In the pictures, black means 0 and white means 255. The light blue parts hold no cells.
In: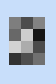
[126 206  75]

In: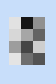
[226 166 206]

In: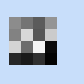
[140 216 244   3]

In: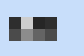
[ 46 140]

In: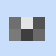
[111  62]

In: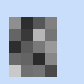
[143  57 121 135]
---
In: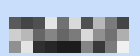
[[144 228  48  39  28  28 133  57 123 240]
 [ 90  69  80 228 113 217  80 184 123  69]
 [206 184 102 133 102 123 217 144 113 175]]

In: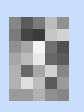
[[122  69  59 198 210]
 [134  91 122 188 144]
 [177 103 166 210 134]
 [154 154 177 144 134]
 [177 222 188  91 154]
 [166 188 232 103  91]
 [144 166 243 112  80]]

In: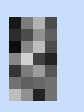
[[189 144  35 113]
 [134 209  64  35]
 [113  95 104 113]
 [ 44  76 144  95]
 [ 53 124 156  86]
 [ 24 124 178  76]
 [ 14 134 189  76]]

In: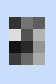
[[ 51 117  94]
 [ 20  41 148]
 [ 60 105 170]
 [221  83 180]]

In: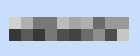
[[ 56  89  56 120  78  67 108 142  78 198]
 [209 176 120 120 187 165 176 108 153 153]]

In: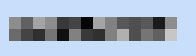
[[106  68  48 117  16 129  57  48 129 176  79 117  97 198]
 [141  97 164 141  57  68   6 164 129  88  79  88  27 141]]
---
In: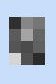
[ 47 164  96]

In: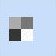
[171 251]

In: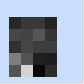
[40 68 61 30]

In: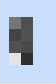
[117  81]

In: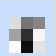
[221  47 226]

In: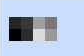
[37 44]
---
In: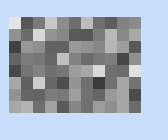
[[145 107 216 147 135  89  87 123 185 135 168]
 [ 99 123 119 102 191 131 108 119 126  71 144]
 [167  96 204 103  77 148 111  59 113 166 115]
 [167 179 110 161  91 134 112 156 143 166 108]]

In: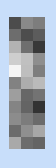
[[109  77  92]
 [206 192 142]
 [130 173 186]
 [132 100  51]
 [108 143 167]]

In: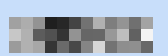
[[199 177  92  81  52 147 102 103 152 190  97 244]]

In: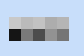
[[ 21 122  76 146 117]]

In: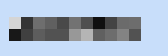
[[ 24  64  93  82  82 152 181  96 109 131  82]]

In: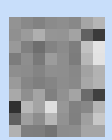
[[144 155 175 149 148 163  97  58]
 [124 142 121 156 142 124 183 226]
 [154 134 127 133 141 137 167 179]
 [ 48 184 164 223 151 129 135 181]
 [177 126 125 115 140 141 165 165]]

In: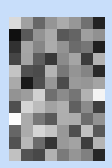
[[ 16  89 147 170  88 100 159 145]
 [ 69 164  93  56 139 165  59 178]
 [170  25  79 151  75 154 150 164]
 [ 79 213 188 162 175  96 139  62]
 [102 171 214 196 152  79 192  88]
 [193  83  72 178 122 149 128  38]]
